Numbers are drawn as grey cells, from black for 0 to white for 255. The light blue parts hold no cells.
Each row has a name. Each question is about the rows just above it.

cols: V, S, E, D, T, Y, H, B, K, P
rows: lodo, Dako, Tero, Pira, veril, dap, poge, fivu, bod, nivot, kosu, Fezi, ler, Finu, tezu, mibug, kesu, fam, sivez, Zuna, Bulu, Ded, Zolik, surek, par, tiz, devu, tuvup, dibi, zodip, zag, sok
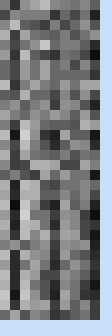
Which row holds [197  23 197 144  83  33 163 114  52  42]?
zodip
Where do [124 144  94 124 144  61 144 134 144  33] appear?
par
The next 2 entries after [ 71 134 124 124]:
[124  52]
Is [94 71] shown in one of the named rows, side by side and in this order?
yes
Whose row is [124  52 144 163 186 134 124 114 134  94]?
lodo

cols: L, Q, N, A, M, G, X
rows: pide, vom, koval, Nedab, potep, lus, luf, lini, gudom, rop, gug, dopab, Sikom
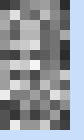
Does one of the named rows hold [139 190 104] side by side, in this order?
no
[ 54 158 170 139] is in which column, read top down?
L
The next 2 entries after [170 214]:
[202 245]

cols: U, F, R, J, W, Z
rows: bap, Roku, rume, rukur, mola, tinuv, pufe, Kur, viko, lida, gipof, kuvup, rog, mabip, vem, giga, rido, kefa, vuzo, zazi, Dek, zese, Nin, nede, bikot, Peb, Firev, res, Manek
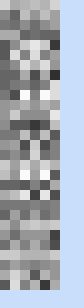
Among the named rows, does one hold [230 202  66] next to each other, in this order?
no
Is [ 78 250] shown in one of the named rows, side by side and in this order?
yes
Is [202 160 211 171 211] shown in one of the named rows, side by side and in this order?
yes
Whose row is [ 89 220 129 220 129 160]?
tinuv
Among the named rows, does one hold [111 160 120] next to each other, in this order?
no

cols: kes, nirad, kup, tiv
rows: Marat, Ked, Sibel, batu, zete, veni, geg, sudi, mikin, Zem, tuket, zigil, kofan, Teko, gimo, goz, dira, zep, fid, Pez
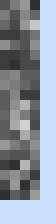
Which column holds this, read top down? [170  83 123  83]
nirad
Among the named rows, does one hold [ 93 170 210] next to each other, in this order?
yes
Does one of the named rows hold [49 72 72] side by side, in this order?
yes
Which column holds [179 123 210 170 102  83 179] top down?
kup

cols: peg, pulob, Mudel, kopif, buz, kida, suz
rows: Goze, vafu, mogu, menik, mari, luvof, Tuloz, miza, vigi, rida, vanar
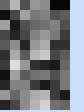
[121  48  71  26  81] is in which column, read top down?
kida
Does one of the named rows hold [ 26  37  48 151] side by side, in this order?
no
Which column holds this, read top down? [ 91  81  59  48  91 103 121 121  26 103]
suz
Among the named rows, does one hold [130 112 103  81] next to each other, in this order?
no
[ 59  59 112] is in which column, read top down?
kida
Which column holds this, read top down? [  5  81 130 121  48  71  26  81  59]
kida
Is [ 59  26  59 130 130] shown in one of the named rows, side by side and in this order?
no

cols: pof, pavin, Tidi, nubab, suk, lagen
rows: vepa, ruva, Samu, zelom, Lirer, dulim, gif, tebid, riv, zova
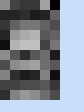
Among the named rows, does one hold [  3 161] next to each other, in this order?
no
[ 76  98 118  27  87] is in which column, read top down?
lagen
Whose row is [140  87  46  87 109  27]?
dulim
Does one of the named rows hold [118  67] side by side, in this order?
no

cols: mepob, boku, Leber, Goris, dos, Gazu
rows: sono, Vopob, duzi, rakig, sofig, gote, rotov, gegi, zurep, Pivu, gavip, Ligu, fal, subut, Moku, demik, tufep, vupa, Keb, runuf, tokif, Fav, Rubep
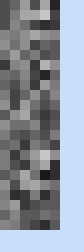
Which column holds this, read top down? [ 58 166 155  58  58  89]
Leber
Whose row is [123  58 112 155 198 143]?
demik
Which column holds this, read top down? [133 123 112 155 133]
boku
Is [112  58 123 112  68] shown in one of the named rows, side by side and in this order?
no
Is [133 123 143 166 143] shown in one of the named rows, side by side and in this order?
yes
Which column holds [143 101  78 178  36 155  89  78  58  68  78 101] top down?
dos
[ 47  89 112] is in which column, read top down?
dos

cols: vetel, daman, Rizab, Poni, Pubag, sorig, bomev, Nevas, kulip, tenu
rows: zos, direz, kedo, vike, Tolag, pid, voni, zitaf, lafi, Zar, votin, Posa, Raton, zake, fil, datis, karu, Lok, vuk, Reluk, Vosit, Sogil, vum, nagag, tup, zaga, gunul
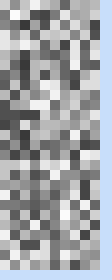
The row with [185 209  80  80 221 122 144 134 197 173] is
tup
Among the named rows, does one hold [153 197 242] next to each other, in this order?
no
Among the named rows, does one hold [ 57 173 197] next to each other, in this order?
no

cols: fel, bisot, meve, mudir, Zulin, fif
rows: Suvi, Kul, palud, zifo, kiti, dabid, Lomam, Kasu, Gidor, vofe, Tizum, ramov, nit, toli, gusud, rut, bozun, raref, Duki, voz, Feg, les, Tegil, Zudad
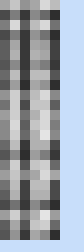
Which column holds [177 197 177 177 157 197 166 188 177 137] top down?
mudir
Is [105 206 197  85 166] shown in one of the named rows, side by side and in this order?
no
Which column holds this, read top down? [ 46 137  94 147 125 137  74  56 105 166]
fif
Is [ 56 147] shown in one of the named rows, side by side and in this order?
yes
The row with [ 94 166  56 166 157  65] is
kiti
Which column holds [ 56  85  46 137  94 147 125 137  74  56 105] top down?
fif
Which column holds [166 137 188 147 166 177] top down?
mudir

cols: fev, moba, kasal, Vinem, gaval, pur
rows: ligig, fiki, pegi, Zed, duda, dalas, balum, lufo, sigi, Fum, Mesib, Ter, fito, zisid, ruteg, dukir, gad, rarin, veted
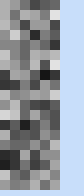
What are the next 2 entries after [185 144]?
[ 72 155]
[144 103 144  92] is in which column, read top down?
gaval

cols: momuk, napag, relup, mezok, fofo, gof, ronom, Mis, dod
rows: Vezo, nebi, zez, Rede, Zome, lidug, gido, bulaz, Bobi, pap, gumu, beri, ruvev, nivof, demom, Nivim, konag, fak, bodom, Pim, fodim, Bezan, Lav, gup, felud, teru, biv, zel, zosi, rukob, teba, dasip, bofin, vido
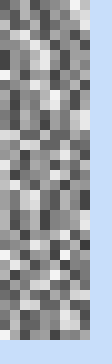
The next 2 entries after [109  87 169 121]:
[211 220]
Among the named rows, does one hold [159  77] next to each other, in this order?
yes
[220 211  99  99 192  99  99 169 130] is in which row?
nivof

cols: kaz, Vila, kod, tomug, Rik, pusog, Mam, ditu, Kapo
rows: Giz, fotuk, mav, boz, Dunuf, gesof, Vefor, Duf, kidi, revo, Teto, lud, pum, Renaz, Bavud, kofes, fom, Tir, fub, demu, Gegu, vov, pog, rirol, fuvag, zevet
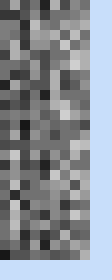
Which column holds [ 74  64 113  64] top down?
kod
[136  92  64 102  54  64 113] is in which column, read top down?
kod
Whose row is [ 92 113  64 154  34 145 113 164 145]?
fuvag
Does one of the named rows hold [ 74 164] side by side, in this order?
no
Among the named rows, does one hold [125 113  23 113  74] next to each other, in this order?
no
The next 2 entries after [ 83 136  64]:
[113 113]

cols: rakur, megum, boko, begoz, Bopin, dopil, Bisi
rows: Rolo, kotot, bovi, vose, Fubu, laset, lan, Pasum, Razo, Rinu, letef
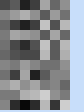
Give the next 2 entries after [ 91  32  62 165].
[103 144]
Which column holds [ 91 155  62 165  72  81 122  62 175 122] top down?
megum
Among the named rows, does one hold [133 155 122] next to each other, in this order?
no

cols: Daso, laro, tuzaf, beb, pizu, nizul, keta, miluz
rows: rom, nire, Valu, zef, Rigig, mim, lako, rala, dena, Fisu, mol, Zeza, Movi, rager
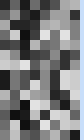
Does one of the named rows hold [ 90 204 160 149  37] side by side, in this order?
yes
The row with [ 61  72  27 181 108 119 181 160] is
Rigig
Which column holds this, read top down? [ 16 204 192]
laro
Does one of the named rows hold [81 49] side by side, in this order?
yes

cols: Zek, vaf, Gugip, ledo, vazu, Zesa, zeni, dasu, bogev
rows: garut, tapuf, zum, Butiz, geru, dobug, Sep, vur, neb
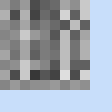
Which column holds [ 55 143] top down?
ledo
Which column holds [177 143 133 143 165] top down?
Zek
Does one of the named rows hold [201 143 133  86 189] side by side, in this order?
no
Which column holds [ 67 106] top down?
ledo
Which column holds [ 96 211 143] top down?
bogev
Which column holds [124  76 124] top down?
vaf

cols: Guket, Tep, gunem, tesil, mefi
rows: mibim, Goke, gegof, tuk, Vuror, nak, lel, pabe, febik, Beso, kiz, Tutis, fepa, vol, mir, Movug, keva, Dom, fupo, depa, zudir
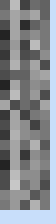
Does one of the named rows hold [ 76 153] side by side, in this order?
yes
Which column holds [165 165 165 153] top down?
Tep
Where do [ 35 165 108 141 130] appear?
febik
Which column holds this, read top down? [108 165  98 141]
tesil

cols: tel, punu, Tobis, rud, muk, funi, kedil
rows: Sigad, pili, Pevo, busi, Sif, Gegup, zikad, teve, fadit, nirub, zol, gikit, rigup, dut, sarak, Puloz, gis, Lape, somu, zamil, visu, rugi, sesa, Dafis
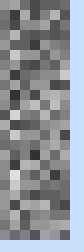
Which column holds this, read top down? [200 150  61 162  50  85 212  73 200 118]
punu
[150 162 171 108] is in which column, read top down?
funi

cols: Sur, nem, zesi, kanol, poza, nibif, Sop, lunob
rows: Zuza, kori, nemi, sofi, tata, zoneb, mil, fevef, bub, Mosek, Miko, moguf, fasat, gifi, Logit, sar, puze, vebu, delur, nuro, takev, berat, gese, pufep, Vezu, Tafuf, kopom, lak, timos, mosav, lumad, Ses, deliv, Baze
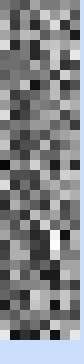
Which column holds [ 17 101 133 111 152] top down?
kanol
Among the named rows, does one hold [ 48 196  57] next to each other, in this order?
no
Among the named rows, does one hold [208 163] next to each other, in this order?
yes
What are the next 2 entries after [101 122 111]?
[152 152]
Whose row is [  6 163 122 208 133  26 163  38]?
puze
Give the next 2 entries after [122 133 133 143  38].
[111  57]
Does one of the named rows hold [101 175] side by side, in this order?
yes

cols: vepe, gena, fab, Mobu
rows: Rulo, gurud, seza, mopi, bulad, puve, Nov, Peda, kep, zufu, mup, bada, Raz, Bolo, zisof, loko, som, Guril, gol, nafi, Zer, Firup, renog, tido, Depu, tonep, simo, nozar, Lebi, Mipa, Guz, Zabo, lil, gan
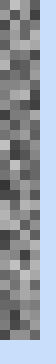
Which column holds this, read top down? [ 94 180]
Mobu
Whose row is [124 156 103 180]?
mopi
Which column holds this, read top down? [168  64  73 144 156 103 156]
vepe
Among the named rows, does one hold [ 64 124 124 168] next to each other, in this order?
yes
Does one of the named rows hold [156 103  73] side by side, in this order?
no
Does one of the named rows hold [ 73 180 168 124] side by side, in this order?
no
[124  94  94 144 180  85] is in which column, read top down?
fab

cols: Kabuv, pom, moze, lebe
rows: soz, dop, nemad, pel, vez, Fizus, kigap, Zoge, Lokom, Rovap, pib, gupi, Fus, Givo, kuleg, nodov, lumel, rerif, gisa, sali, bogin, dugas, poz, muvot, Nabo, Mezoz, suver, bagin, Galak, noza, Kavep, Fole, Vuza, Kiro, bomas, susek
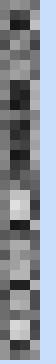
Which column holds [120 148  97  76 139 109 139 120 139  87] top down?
Kabuv
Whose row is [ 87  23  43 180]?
pib
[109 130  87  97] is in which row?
gisa
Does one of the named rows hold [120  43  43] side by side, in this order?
no
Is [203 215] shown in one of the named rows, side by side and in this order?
no
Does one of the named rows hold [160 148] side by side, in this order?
yes

